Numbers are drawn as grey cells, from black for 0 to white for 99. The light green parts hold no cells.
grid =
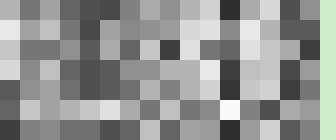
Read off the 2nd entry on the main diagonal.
63
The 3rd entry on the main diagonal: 46
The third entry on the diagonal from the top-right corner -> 77
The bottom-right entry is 50
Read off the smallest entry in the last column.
24
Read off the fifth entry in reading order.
31
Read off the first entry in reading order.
70
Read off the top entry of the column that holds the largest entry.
18
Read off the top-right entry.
56
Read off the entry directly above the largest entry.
21
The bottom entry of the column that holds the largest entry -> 18
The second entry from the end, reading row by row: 35
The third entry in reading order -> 63
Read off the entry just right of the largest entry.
50
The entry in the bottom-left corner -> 24
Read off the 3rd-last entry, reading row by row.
81
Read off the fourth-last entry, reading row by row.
60

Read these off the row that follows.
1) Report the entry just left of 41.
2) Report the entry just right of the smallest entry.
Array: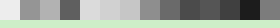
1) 55
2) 48

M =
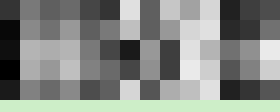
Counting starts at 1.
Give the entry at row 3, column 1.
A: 6
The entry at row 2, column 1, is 3
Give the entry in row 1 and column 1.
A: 20
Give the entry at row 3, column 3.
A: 67
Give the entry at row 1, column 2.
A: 47
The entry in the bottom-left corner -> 10
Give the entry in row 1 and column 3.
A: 37
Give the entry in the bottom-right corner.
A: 33
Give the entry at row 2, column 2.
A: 53
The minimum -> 0
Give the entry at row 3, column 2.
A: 70
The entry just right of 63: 83

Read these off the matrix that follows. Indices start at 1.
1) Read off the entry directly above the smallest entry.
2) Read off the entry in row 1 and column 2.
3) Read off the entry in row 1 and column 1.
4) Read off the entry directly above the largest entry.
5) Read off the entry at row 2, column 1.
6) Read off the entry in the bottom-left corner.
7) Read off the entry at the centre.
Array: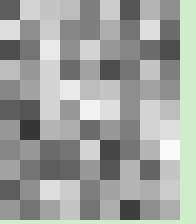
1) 33
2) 82
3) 36
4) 86
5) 86
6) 59
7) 94

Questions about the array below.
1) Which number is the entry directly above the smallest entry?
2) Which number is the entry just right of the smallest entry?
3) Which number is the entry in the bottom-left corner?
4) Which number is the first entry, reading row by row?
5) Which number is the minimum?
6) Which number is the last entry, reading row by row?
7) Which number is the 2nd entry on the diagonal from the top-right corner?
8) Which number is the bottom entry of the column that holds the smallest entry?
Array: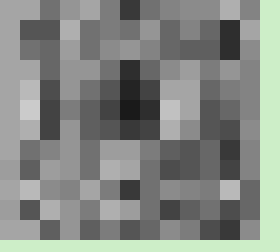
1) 14
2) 18
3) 64
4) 64
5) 10
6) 54
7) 18
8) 33

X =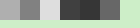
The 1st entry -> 68
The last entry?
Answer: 40
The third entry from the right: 25

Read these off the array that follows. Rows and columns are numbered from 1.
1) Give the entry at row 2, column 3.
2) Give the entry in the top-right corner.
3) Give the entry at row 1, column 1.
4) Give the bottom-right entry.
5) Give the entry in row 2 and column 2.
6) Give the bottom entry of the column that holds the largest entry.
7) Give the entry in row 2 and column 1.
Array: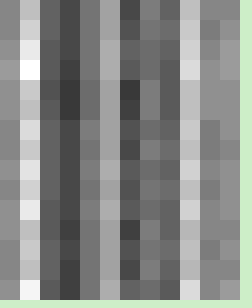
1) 38
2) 52
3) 52
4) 60
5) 81
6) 95
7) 52
